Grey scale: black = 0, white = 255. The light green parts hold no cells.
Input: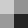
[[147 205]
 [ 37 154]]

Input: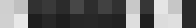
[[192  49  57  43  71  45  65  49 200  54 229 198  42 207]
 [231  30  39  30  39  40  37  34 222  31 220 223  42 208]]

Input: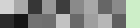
[[169  54 152  61 138 168 102 138 211]
 [ 21 114 111 194 105 159 183  95  43]]

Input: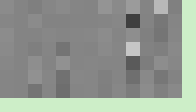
[[132 127 134 138 133 132 148 138 155 132 184 128 139]
 [132 139 131 131 132 132 133 135  63 131 119 133 134]
 [132 132 135 133 134 135 140 133 142 128 117 134 140]
 [132 127 133 116 133 132 138 134 198 130 127 137 138]
 [132 142 132 145 133 134 133 133  90 125 141 135 135]
 [132 145 134 113 135 134 128 133 111 137 119 131 133]
 [132 116 133 110 133 134 127 135 124 140 128 137 133]]

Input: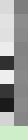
[[126 217]
 [141 226]
 [138 224]
 [131 236]
 [134  48]
 [137 238]
 [134  54]
 [138  26]
 [134 212]]

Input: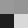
[[149 153]
 [216  31]]
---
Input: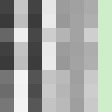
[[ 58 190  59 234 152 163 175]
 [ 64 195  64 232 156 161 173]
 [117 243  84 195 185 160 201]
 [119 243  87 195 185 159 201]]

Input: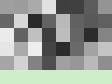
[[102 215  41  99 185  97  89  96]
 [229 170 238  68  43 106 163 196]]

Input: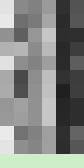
[[232 111 122 166  43  86]
 [177 181 139 185  41  61]
 [169  73 141 189  50  61]
 [150 161 145 198  38  46]
 [234 114 129 159  47 100]]

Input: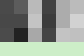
[[ 72  72 196  60 172 210]]

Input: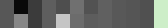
[[ 87 135  59  94 197 108  93  96  88  85  80]]

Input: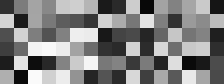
[[212  26 165 121  93  82  54 211 171 119 227 127  49 154 139 189]
 [ 62 106 243 248 236 163 107  49  42 212  44 215 110 200 206  46]
 [175  11 250 208 236 147  37  84  42 216  63 169  89 232 165  74]]
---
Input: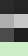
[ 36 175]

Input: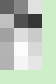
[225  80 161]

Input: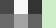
[ 51 164]

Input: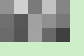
[133 144 162]

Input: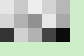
[183 231 178]

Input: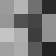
[ 41  68 175 161]

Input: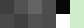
[ 7 76]

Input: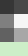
[ 72 127]
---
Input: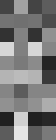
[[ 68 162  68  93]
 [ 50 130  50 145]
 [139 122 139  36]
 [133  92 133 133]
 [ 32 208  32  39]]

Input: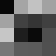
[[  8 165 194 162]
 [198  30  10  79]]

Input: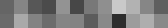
[[101 133  87  75 147  71 120 143 201 178 134  95]]

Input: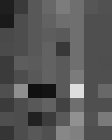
[[ 31  58  88 104 124 111  86  81]
 [ 73  77  88  93  90 111  79  79]
 [ 59  93  91  98  90 111  79  78]
 [ 79 143  16  19  90 222  79 104]
 [ 79  77  33  60  90 145  83 122]]

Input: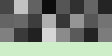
[[ 70 194  98  12  85  48 101  36]
 [128  58  33 214 139  90  35 124]]

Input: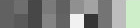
[[ 97 110  71 122  96 144 163 116 189]]

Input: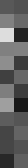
[[ 88  81]
 [221  34]
 [142  59]
 [126  60]
 [ 93  85]
 [ 70  82]]

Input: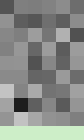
[[ 84 127 125 130 140 109]
 [135 127 157 117 177  81]
 [146 147  82 135  98 150]
 [195 132 170 115 119 161]
 [148 194 167 146 142 127]]

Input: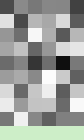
[[ 75 138 120 135 134  65]
 [150 110 247 174  89 183]
 [107 132  53 110  15 121]
 [217 104 198 238  93 197]
 [119 240 135  96 128 129]]
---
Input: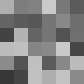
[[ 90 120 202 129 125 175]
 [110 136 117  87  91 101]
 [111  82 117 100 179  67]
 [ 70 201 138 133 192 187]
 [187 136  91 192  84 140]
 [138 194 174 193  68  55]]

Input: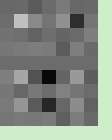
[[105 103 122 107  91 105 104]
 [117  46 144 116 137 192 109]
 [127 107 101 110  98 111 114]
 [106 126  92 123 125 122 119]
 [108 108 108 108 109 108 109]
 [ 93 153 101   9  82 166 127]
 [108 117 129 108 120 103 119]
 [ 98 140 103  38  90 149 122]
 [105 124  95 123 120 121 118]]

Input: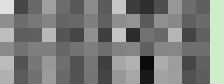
[[ 95 109 151  79  47  61 197  91 140  89 108 159 105  71 224]
 [107  96 136 143  90 147 142  96 127 104 101 132 120 109 142]
 [ 97  68 181 105 114  44 196  63 144  70  85 184  96  94 189]
 [111 111 135 134  97 133 130 110 126 115 102 127 127 115 138]
 [ 96  70 157 171  10 177 166  63 118  82 111 152 119  83 187]
 [ 93  82 158 162  25 167 152  69 116  83 105 155 113  92 176]]

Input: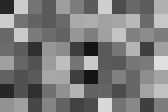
[[176  92 104  76 206  91 124 158  90 116 204  39]
 [199 107 184 165 162 173 169 106  90  99 115 203]
 [125 140 128 196 160 127 150  99 108 123 202 105]
 [160  63 180 119  90  20  62 140 150  48  92 108]
 [223 122 118  88  90 202 117 190 156  83 102 160]
 [163 141 102 128  96  20  62 166 167  90  81  98]
 [193 163 102  76 101  99 180 144 113  48  81  39]
 [125  63 136 116 216  76  66  99 132  71 160 146]]

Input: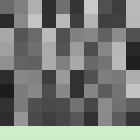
[[185  61  80 202  53 111  47 175 128 106]
 [182  66  65 179  62 184  48 196 137  43]
 [ 81 141  98 134 129  80 187 106  85 168]
 [ 40 182 135  78 157  84 170 112  93 160]
 [ 32 185 115 105 169 127 170  98  99 144]
 [173 121 126  81  49 154  61 130 135  45]
 [195 115  92 133  49 135  78 135 124  29]
 [ 96 112 139  71 114  76  74  79 123  50]
 [ 52  93 138  49  87  70  63  74 150  45]]

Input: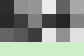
[[168  98 235 150 144  45]
 [131  37  57 129  61  41]
 [224 144 229  60  87 100]]
